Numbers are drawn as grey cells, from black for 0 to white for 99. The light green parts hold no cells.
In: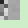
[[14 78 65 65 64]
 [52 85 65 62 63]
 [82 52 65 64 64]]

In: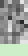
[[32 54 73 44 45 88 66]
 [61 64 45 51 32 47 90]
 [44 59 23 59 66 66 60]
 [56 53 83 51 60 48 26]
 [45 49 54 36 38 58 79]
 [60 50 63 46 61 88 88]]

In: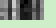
[[55 58 24 79 43 10  0 13 48 21 53]
 [41 46 18 57 43 10 18 17 30 21 49]
 [38 57 22 66 47 10 10 13 44 25 53]]

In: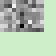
[[63 52 50 79 54 47 34 72 43 76 76]
 [56 69 81 39 60 48 56 64 82 71 74]
 [74 52 45 75 50 39 58 56 50 54 63]
 [84 82 48 78 47  1 64 39 71 70 67]]

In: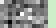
[[92 50 55 19 40 34 52 57 60 74 35 50]
 [49 56 41 47 36 43 63 86 44 45 45 52]
 [58 67 45 62 75 66 63 94 69 60 70 57]
 [55 75 25 57 63 50 69 57 24 31 41 66]]

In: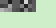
[[40 40 11 35 35 14 82 25 34]
 [70 60 56 33 30 19 52 28 37]]

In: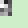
[[84 13 32]
 [36 58 48]]

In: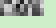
[[59 37 25 83 57 13 77 33 59 50 72]
 [35 78 78 45 26 57 26 80 28 33 61]]
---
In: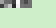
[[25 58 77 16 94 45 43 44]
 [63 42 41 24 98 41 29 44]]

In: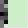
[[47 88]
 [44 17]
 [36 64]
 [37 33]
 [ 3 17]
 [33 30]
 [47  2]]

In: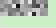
[[73 76 44 55 67 44 66 90 14 80 56 61]
 [58 65 74 47 56 83 55 88 34 63 54 52]
 [65 52 50 90  6 68 60 53 33 26 72 39]
 [50 64 51 47 44 66 66 67 77 80 61 60]]

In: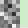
[[46 54 34 95 58]
 [80 34 55 79 52]
 [52 44 16 58 78]
 [58 33 61 57 46]
 [90 63 48 20 74]
 [43 84 67 60 46]
 [50 43 66 44 38]]

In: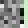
[[56 68 56 47 49 95]
 [25 40 63 36 55 56]
 [89 44 65 71 60 77]
 [60 39 27 72 43 11]
 [46 46 43 64 48  6]
 [32 69 50 35 52 49]
 [61 20 56 70 52  9]]

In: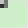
[[19 46]
 [76 45]]
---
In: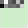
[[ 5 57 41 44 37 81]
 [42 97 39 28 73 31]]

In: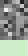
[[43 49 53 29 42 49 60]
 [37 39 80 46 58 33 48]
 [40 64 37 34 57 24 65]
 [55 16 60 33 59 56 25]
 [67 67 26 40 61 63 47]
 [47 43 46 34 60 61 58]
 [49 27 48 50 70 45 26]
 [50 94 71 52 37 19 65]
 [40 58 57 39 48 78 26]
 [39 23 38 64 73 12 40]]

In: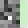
[[51 59 43 45 40]
 [64 61 58 32 19]
 [32 18 96 40 52]
 [23 58 51 43 33]
 [53 26 15 51 54]
 [60 28 41 46 32]
 [61 22 62 55 53]]

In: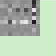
[[56 60 48 57 59 54 59 56 59 54]
 [56 56 54 55 54 56 53 55 69 55]
 [57 55 56 60 55 57 57 57 56 56]
 [69 74 32 82 61 84 90 64 11 68]
 [57 64 55 60 59 56 62 56 82 60]
 [54 52 61 58 53 60 50 54 28 53]
 [53 53 69 51 34 57 29 50 89 50]
 [66 60 49 64 62 55 60 59 24 58]
 [58 52 54 58 60 54 53 58 16 55]]

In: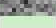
[[35 50 36 42 51 57 51 44 62 74 72 68 44 60]
 [59 56 67 18 53 37 65 61 61 46 33 43 59 46]
 [53 50 44 50 46 63 33 33 57 40 52 33 45 54]
 [39 40 52 53 60 36 16 50 50 66 53 67 52 64]]

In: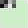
[[ 5 50 91 31]
 [35 14 74 50]]
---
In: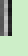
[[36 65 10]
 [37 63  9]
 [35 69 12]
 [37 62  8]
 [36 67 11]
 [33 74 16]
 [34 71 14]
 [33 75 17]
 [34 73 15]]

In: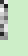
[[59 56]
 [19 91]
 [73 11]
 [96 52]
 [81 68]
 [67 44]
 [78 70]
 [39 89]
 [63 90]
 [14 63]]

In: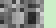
[[57 54 37 35 59 26 41 40 43 69 55]
 [49 56 59 26 72 30 44 37 44 60 50]
 [21 44 53 74 59 52 45 20 25 37 59]
 [73 56 42 35 57 22 49 46 47 74 56]
 [40 44 40 60 66 72 43 16 17 41 81]
 [34 42 35 59 65 70 39 17 14 46 69]
 [18 41 39 61 66 68 36 13 16 49 73]]

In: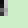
[[20 72]
 [ 5 78]
 [ 9 76]
 [39 65]]

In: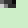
[[81 50 18 17]
 [41 21 21  4]]

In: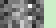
[[33 28 64 33 35 78 56 62 15 45 58]
 [38 13 49 47 48 62 40 24 17 45 57]
 [24 47 46 65 62 61 54 96 42 24 47]
 [44 52 46 34 47 72 51 41 29 52 37]
 [35 18 35 67 75 52 41 25 35 33 40]
 [24 42 47 56 62 51 60 86 50 19 30]
 [39 42 56 33 51 79 61 51 28 47 36]]

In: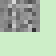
[[59 46 46 60 42 51 57 68 19 55]
 [52 49 56 84 45 56 43 32 41 59]
 [53 54 72 53 65 63 64 72 58 52]
 [44 52 35 57 49 59 40 32 54 54]
 [51 57 37 75 43 54 57 60 36 54]
 [54 58 53 58 41 58 55 62 55 55]
 [55 50 43 67 52 53 70 34 48 51]
 [53 52 28 77 54 42 42 72 55 54]]

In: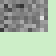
[[22 58 47 42 50 62 57 33 51 56 73 53]
 [48 60 53 48 53 49 48 58 43 56 65 47]
 [61 24 59 42 28 20 49 43 66 46 52 53]
 [50 38 30 47 53 44 57 43 56 54 59 43]
 [46 59 65 53 51 49 51 57 50 47 62 47]
 [51 31 50 40 43 49 40 50 43 51 87 40]
 [40 63 62 49 53 66 44 54 42 44 60 61]
 [58 32 52 56 44 50 64 63 68 46 57 54]]

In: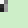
[[11 60]
 [95 47]
 [17 62]]
